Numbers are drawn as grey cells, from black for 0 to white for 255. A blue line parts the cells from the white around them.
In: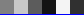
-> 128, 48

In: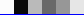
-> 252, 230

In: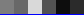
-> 125, 43

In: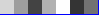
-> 214, 114

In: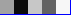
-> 162, 247

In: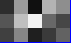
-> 45, 98

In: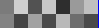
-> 123, 74

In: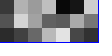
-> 57, 49

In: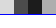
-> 218, 174

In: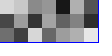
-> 215, 231
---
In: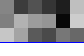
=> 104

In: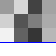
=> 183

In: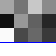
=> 58

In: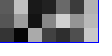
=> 200

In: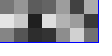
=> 113

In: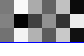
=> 17

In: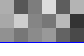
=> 73

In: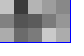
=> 172

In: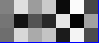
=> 76
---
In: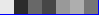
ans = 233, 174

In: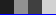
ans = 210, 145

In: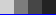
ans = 210, 125

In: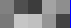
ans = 198, 192

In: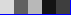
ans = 219, 184

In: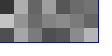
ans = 195, 181
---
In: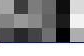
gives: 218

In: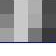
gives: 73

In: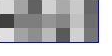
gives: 103

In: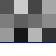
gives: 167

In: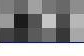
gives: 141

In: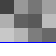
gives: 160
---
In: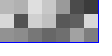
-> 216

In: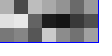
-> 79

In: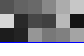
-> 20

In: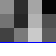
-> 79

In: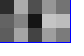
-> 188

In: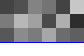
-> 45

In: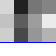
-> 235
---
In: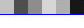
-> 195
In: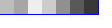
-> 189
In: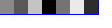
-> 137
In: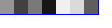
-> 149
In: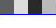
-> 94
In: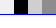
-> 240
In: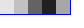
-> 229
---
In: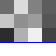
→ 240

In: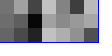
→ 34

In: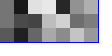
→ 102

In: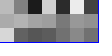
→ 86

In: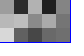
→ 71

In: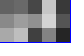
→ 64
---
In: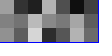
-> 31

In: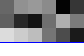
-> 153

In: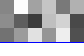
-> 162

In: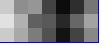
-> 150

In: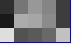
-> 152

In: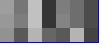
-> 193

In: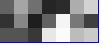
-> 112

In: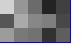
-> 107

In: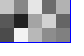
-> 230
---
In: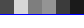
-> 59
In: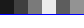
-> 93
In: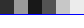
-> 199
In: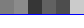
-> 77
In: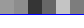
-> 196
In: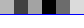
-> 108
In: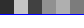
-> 175
